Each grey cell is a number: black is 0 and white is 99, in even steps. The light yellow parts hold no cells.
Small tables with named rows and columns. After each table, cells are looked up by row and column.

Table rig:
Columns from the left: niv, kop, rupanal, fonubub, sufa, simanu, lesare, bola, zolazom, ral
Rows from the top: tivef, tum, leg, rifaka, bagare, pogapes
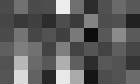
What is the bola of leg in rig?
34
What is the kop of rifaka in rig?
49
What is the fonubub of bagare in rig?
34
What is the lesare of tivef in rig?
17
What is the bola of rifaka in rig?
26
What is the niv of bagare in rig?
32
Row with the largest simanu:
pogapes

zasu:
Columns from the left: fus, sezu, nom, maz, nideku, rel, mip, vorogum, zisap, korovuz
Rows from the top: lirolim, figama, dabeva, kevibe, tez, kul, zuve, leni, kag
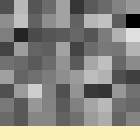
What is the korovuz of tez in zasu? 54
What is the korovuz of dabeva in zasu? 87
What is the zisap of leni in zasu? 44
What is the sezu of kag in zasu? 34
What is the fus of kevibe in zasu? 26
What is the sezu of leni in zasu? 34
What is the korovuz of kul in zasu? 25
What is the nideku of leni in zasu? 35
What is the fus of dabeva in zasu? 49
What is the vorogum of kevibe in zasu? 47
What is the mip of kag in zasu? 60

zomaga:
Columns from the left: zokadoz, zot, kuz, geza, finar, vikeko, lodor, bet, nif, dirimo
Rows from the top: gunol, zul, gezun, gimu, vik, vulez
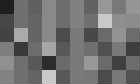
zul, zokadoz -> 28
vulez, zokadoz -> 51
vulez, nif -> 47
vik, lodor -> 59
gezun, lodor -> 28
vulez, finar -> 34

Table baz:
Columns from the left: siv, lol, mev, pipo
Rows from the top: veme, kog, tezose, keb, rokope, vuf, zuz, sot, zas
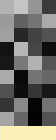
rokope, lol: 47
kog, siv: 60
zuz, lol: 5
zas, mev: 1
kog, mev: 45
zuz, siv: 31
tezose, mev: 26
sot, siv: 20
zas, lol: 40

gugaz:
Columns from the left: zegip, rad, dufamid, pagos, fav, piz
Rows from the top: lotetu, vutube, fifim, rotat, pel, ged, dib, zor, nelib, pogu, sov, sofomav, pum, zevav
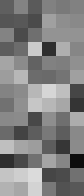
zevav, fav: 32
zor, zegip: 44
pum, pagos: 27
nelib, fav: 43
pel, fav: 49
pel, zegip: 64
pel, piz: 56
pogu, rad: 26
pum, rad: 80
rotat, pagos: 18
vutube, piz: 53
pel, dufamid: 38
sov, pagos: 36
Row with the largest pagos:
dib

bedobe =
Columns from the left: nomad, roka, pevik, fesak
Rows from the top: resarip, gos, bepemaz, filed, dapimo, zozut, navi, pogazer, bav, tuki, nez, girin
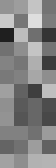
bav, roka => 33
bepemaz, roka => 73
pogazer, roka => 35
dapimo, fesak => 23
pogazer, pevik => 40
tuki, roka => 50
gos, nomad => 78
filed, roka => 55
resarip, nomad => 57
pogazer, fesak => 30
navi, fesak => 74
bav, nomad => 57
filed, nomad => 44
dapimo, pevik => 68
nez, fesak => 38
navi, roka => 38
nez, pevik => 61

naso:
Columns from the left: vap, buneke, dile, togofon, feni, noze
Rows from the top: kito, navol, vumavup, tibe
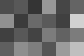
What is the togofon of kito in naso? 59
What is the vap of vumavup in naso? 25
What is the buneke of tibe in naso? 55
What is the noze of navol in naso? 81
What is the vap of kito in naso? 30
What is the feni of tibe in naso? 60
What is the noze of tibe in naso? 74
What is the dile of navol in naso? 41
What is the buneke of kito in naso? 34
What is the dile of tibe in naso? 49

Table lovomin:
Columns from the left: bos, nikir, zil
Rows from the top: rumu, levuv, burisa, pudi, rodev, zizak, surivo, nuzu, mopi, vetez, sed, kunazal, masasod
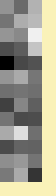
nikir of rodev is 28
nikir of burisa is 53
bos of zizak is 58
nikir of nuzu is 52
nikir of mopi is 29
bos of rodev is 0
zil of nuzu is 37
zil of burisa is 93
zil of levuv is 72
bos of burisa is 58
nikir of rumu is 41
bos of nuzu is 25
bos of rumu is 57
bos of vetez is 66
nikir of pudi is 36
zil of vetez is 43
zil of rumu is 69
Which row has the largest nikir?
vetez

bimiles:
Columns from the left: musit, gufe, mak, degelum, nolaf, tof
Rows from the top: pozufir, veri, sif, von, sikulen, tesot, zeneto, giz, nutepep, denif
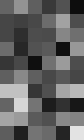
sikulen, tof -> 30
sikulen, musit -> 21
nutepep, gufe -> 60
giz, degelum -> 11
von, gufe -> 15
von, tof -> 59
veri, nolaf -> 63
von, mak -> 32
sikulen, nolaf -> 60
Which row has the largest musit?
zeneto

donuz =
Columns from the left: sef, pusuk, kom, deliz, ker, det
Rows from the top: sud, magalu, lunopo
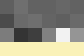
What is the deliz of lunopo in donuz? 50
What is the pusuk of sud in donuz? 43
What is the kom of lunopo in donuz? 24
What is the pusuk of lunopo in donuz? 20
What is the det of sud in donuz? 38
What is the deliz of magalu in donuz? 39
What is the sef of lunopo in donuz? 48
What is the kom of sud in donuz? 38
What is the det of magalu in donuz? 41
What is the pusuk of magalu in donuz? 41
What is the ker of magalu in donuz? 37
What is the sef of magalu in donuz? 29
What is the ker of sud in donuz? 40

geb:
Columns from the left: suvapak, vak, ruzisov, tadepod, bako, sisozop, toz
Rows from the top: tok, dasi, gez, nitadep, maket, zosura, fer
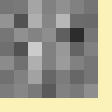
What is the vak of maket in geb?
44
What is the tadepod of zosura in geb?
40
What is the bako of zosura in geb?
48
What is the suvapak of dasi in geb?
57
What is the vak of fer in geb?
52
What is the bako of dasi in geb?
71
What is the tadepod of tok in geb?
50
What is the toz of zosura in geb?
46
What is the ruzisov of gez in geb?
51
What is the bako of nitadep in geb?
59
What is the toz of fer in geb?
55
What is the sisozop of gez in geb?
17
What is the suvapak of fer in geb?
48
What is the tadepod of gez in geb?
55
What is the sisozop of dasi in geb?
42
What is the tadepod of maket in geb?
50
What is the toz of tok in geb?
45
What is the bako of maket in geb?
60

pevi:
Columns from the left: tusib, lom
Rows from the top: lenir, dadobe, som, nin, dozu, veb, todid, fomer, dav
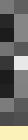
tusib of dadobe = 15
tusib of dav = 29
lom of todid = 50
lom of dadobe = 52
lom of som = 52
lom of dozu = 90
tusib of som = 11
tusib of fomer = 48
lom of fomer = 35
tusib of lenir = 47
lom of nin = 34
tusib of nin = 45
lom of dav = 31
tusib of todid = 13
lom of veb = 51
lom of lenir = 37
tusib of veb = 11
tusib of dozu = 21

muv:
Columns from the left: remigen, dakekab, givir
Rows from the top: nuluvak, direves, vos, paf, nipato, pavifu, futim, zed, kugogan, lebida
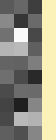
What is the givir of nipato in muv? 49
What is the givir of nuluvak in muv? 24
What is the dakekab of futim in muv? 42
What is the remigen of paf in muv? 70
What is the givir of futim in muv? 41
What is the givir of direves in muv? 41
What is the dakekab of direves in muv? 21
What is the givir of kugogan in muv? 69
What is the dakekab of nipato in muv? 38
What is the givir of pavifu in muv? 16
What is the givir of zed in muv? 52
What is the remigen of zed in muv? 26
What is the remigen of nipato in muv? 39
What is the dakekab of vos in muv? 97
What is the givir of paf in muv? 37

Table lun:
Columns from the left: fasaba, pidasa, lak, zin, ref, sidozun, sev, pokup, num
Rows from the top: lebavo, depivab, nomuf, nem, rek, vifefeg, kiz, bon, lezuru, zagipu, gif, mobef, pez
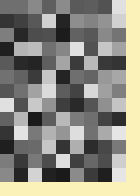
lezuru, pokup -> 26
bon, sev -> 33
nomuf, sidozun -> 38
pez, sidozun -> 54
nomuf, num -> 45
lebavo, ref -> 54
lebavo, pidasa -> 43
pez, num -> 89
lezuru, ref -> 72
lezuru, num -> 17
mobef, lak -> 47
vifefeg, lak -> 23
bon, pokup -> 56
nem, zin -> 44
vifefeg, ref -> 14
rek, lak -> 14
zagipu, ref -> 58
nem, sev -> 32

